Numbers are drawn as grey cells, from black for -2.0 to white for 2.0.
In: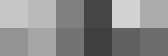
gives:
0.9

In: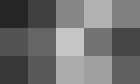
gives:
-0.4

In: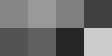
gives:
0.4

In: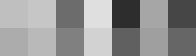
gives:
1.1

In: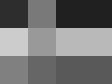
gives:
0.4

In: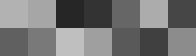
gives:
0.6
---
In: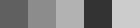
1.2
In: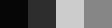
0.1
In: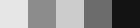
-1.7
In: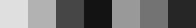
-1.4
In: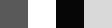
1.4
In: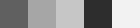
1.8
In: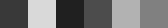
0.0
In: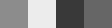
-0.4
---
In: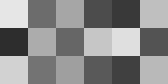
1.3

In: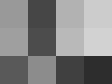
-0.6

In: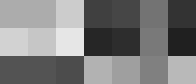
-0.7

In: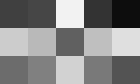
-0.3

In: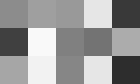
0.6

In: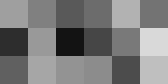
-0.5

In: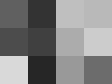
1.4

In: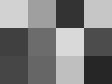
-0.9
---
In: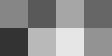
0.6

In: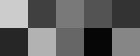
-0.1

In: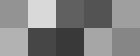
-0.5

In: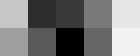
-1.1

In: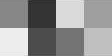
1.4

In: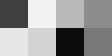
0.9

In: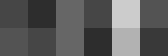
-0.4

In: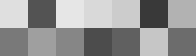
1.6

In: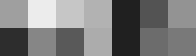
1.1
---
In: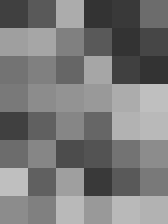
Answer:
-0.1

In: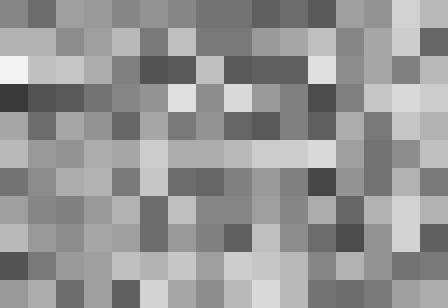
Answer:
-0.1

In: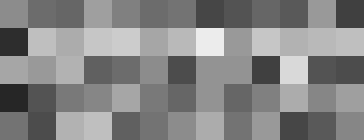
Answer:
0.5

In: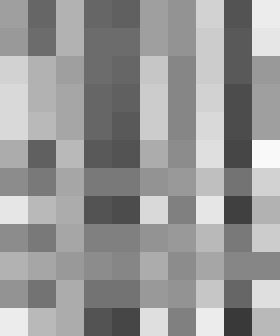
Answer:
1.5

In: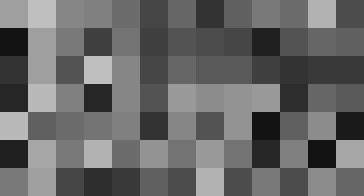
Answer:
0.6
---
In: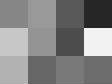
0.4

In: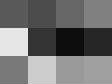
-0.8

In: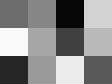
0.1

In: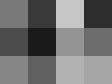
-1.1

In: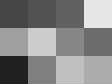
-0.7

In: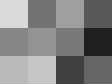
-0.2

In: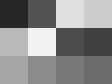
-0.7
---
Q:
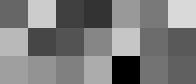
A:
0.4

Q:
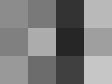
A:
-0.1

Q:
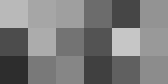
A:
-0.3

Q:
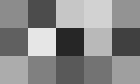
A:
1.1

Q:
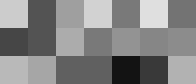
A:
-0.1

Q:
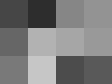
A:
-1.3

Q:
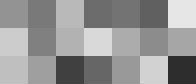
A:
-0.2

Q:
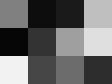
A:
-1.8

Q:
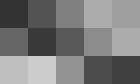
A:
0.0
